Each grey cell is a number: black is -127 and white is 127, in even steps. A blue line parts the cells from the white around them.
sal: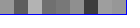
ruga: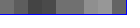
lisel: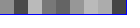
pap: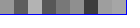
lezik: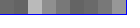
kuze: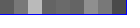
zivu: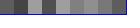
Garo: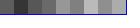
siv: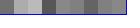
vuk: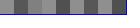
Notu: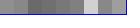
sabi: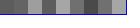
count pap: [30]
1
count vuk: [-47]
2
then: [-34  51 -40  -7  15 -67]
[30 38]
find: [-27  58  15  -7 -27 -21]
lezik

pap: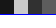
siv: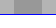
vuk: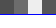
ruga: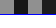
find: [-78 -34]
pap
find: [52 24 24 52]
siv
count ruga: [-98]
1
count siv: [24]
2

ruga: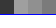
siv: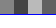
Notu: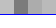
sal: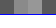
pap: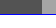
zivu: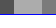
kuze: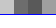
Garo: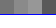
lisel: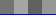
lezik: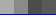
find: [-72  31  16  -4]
ruga
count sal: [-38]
2
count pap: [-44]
3
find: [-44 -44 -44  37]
pap
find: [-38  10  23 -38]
sal
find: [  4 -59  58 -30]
siv

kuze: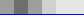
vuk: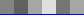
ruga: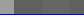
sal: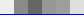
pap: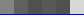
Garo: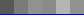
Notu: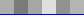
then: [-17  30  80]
[102 102]
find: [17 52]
Notu
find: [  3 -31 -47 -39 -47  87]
pap
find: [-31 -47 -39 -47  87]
pap
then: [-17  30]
[ 80 102]
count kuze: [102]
2
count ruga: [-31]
3

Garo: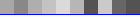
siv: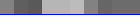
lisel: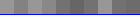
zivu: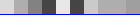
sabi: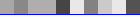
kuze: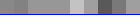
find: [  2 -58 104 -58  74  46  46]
zivu
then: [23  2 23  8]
[-13 -25]
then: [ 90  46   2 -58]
[104 -58]
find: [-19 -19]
siv
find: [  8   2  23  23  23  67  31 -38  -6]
kuze
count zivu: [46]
3

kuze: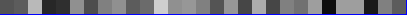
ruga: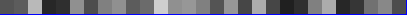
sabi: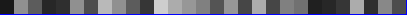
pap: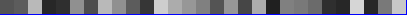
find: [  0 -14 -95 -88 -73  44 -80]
sabi
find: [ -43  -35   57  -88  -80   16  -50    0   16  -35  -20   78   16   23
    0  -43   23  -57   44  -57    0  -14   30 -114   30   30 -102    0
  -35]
kuze
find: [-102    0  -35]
kuze
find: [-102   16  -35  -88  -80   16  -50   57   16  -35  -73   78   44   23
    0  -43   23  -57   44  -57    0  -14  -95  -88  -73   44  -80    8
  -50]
sabi

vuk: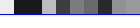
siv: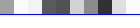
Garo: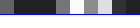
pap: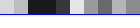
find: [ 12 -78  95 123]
siv
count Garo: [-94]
4
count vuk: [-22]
1
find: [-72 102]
pap
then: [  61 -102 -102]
[-72 102]
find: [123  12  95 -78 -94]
Garo
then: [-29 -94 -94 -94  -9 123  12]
[ 95 -78]

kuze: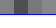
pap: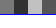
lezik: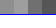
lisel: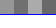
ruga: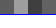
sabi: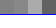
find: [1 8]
sabi
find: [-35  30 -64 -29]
ruga
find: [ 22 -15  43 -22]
lisel
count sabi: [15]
0
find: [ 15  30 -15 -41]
lezik

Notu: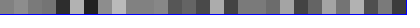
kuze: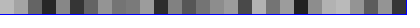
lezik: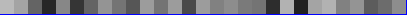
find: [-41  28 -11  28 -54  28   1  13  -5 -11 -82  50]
lezik
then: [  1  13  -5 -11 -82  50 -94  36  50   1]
[ 20 -35]
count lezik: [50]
2

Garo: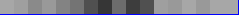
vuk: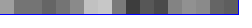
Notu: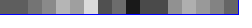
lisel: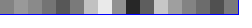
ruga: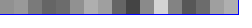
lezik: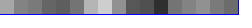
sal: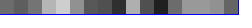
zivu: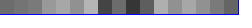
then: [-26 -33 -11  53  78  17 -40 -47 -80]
[-11   3]
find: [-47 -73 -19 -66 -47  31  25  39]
Garo
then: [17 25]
[ -5 -26]
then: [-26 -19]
[17 47]
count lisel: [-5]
2

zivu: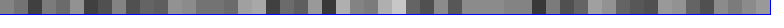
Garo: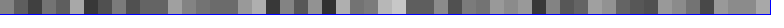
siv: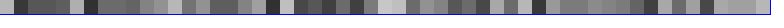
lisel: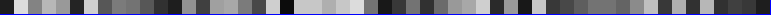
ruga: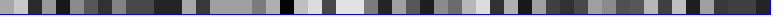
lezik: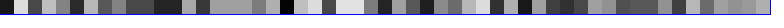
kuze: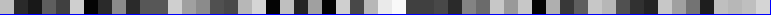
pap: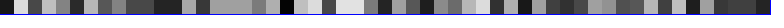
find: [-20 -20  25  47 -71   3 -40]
Garo
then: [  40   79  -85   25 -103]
[ 71 -71]
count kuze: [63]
4

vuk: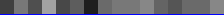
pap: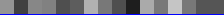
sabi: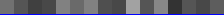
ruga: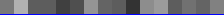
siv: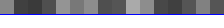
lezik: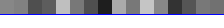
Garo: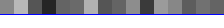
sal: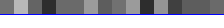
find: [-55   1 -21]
sabi
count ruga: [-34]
4
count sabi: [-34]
1
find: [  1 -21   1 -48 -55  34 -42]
sabi
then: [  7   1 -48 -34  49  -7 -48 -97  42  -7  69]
[ -7 -42]
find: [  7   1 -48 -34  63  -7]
lezik

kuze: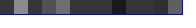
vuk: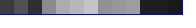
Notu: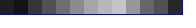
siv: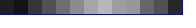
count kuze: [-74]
7
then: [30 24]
[-25 -46]
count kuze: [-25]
0
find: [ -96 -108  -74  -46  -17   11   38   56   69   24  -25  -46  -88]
Notu
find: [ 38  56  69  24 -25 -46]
Notu

